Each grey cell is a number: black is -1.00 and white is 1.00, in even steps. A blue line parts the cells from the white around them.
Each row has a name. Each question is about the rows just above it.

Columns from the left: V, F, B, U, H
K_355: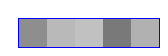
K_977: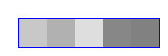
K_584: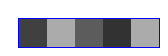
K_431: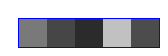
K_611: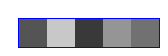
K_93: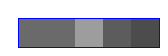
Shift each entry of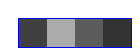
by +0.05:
[-0.45  0.39 -0.23 -0.56]
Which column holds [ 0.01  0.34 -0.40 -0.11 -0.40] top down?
H
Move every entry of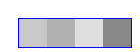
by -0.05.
[0.52 0.34 0.69 0.01]
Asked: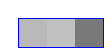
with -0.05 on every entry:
[ 0.40  0.46 -0.10]
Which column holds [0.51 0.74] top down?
B

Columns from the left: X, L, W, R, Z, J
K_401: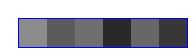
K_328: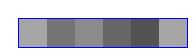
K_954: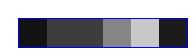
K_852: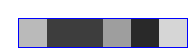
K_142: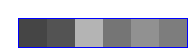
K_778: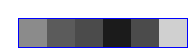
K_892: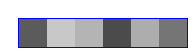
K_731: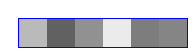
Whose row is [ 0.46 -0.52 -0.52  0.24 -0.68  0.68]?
K_852
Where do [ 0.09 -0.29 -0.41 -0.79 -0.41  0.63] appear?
K_778
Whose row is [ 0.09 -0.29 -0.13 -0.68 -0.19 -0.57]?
K_401
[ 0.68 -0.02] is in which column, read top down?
J
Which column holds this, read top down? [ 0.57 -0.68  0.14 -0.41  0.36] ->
Z
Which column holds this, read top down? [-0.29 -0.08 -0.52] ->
L
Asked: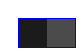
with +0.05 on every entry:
[-0.74 -0.36]

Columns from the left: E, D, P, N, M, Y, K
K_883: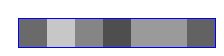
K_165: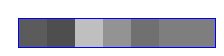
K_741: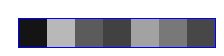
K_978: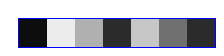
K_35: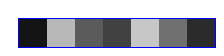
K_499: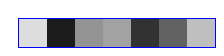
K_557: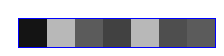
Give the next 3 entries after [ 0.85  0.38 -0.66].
[ 0.56 -0.12 -0.66]
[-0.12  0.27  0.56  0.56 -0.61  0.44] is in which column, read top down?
M
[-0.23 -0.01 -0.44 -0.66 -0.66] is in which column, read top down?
K
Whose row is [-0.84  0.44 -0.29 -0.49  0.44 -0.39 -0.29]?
K_557
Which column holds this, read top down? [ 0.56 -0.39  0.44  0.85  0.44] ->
D
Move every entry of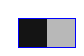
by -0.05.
[-0.89  0.39]

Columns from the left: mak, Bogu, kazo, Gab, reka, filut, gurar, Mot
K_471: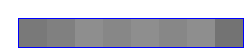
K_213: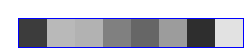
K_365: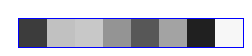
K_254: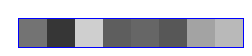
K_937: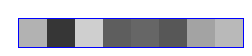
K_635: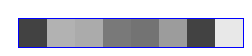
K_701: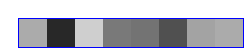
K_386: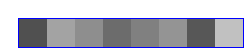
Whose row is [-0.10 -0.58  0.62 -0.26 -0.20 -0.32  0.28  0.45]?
K_254
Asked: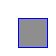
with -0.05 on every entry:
[0.06]
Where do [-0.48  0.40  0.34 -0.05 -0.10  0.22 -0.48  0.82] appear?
K_635
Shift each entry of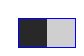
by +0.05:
[-0.64  0.67]
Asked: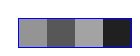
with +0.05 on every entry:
[ 0.21 -0.27  0.33 -0.70]

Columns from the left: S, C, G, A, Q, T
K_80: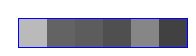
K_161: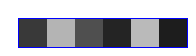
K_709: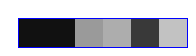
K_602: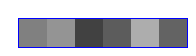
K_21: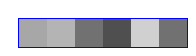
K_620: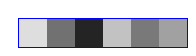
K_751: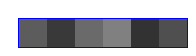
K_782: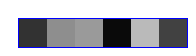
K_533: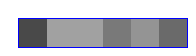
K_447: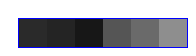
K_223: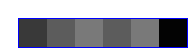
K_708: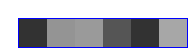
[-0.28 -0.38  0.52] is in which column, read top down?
A
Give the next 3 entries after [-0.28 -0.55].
[-0.17  0.00 -0.61]

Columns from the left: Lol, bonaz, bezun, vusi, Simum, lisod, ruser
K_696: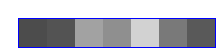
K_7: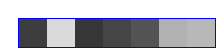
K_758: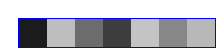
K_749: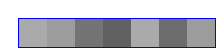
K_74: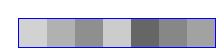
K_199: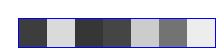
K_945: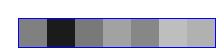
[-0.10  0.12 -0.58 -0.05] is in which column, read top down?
bezun
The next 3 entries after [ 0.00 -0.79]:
[-0.05  0.27  0.06]
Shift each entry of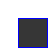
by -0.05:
[-0.63]
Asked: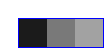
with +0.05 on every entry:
[-0.74  0.00  0.32]

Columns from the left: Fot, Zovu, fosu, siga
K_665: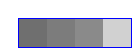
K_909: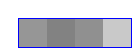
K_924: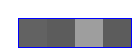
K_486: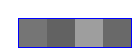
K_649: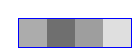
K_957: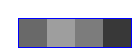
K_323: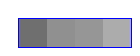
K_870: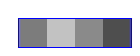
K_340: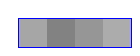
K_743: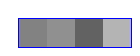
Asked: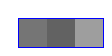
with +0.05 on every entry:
[-0.03 -0.18  0.29]
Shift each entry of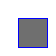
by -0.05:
[-0.18]
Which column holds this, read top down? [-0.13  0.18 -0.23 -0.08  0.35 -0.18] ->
Fot
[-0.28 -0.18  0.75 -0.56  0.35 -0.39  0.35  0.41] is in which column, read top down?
siga
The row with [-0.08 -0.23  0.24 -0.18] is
K_486
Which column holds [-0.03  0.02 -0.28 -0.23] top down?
Zovu
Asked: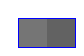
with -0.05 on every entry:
[-0.13 -0.28]

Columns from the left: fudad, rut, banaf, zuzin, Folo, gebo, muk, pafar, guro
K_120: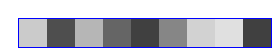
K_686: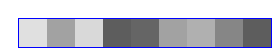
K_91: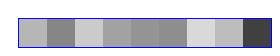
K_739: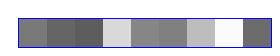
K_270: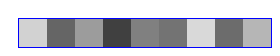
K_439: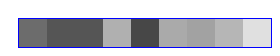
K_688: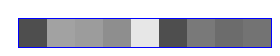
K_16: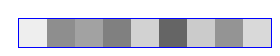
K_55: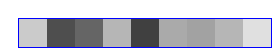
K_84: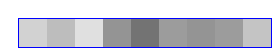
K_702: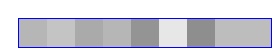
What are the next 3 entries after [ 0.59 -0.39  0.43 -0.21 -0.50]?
[0.05 0.65 0.76]
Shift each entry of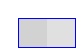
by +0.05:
[0.70 0.81]
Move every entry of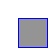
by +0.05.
[0.21]
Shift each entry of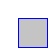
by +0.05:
[0.59]

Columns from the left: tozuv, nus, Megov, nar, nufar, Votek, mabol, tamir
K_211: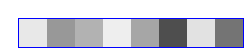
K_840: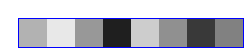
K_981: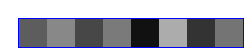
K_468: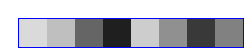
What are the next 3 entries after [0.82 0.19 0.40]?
[ 0.87  0.30 -0.39]
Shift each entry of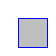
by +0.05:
[0.55]
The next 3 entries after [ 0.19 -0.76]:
[ 0.61  0.13 -0.55]

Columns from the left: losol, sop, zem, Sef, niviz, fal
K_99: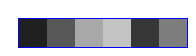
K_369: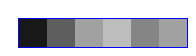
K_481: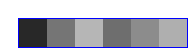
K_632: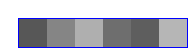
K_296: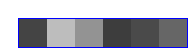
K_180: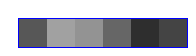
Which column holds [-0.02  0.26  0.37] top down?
fal
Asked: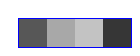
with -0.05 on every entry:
[-0.37  0.27  0.48 -0.63]
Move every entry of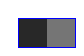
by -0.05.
[-0.74 -0.13]
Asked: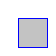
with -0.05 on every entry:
[0.48]
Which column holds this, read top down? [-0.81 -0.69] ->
losol
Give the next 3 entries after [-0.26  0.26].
[0.48 0.04 0.26]
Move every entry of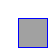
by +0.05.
[0.31]

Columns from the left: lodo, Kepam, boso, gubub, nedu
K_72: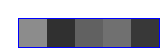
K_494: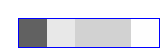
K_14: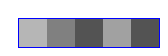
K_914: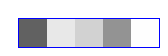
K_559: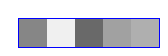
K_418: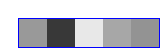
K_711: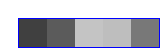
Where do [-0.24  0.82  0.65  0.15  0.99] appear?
K_914
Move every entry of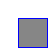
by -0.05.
[0.00]

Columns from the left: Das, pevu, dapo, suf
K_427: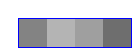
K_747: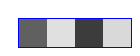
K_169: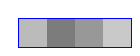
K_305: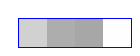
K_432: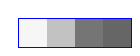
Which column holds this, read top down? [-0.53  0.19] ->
dapo
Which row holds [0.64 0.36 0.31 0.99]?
K_305
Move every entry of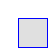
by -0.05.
[0.71]

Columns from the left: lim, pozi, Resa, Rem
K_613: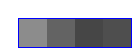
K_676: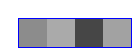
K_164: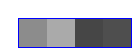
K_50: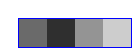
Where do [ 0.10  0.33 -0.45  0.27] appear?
K_676
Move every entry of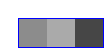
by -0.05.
[ 0.05  0.28 -0.50]
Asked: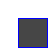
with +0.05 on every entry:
[-0.40]
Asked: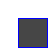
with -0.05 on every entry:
[-0.50]
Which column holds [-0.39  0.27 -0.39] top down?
Rem

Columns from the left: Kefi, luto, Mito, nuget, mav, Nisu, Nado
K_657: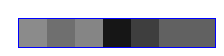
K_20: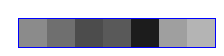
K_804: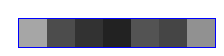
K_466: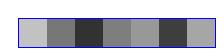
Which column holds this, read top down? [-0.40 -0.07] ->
luto
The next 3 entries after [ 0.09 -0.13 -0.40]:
[-0.30 -0.78  0.25]
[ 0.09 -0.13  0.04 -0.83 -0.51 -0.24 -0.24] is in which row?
K_657
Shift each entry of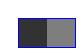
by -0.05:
[-0.66 -0.06]
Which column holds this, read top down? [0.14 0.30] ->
Nado
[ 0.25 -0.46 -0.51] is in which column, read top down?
Nisu

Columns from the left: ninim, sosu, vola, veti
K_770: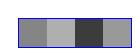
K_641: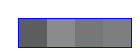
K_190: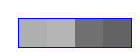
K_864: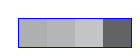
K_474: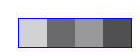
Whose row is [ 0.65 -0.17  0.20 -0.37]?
K_474
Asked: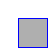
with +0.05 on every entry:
[0.42]
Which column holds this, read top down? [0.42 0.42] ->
sosu
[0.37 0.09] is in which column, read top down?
sosu
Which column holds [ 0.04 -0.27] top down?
ninim

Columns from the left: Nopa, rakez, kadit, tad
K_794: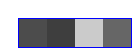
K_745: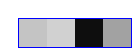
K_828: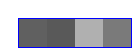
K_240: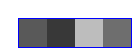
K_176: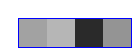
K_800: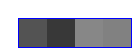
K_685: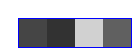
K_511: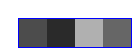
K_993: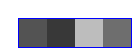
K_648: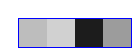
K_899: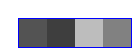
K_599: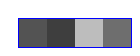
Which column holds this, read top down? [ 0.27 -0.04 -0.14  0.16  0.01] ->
tad
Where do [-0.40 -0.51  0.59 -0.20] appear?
K_794

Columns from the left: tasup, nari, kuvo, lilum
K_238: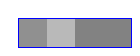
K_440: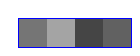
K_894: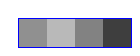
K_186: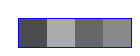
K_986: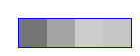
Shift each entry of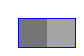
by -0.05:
[-0.13  0.24]
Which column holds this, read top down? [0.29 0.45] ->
nari
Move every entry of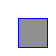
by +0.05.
[0.18]
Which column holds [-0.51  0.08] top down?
lilum
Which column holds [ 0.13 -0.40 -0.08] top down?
tasup

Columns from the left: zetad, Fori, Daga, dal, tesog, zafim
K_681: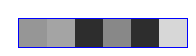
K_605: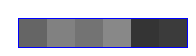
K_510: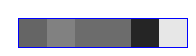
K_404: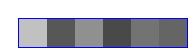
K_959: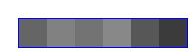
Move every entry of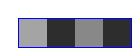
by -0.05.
[ 0.24 -0.70  0.02 -0.70]
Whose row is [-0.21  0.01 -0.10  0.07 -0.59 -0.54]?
K_605
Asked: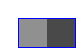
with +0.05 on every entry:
[ 0.18 -0.38]
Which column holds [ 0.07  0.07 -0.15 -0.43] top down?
dal
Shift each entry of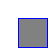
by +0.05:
[0.06]

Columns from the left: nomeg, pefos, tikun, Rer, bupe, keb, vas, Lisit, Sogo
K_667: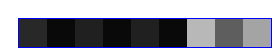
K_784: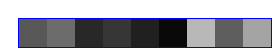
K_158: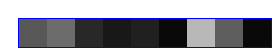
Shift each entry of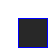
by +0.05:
[-0.64]
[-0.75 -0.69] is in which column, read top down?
tikun
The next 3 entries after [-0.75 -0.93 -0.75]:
[-0.93  0.44 -0.26]
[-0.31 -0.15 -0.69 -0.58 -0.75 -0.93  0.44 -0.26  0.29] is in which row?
K_784
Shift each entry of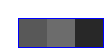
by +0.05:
[-0.26 -0.10 -0.64]
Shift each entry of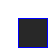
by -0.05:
[-0.74]
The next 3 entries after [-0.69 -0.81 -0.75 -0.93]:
[ 0.44 -0.26 -0.93]

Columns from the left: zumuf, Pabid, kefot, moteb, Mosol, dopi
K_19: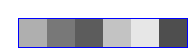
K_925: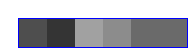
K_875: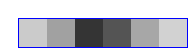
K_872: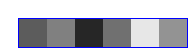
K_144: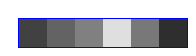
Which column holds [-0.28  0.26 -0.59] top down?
kefot
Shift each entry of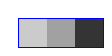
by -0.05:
[ 0.54  0.21 -0.64]
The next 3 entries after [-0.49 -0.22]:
[ 0.00  0.75 -0.06]
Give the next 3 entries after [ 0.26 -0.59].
[-0.34  0.31  0.65]
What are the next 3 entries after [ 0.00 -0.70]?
[-0.12  0.81  0.15]
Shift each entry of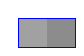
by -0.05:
[0.21 0.05]

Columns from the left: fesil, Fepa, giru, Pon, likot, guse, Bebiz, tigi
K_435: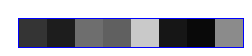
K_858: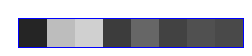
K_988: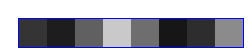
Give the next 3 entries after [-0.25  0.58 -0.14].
[-0.83 -0.65  0.09]
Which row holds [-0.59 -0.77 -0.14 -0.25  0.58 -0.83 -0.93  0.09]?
K_435
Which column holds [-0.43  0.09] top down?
tigi

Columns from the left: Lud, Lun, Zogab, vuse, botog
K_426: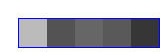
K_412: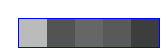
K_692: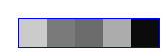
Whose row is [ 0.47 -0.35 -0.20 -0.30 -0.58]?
K_426
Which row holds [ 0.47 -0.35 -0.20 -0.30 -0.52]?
K_412
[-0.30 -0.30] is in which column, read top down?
vuse
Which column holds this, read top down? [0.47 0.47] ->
Lud

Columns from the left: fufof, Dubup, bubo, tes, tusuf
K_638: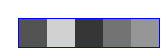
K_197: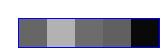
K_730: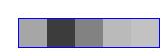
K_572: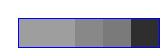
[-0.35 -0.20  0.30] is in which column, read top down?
fufof
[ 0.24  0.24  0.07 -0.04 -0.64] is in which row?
K_572

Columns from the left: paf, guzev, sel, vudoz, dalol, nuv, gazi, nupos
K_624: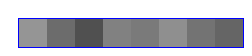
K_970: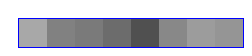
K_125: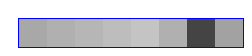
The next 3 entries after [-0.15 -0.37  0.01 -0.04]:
[ 0.12 -0.10 -0.21]
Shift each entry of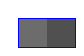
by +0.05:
[-0.10 -0.32]
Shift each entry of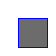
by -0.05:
[-0.20]
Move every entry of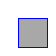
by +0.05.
[0.37]

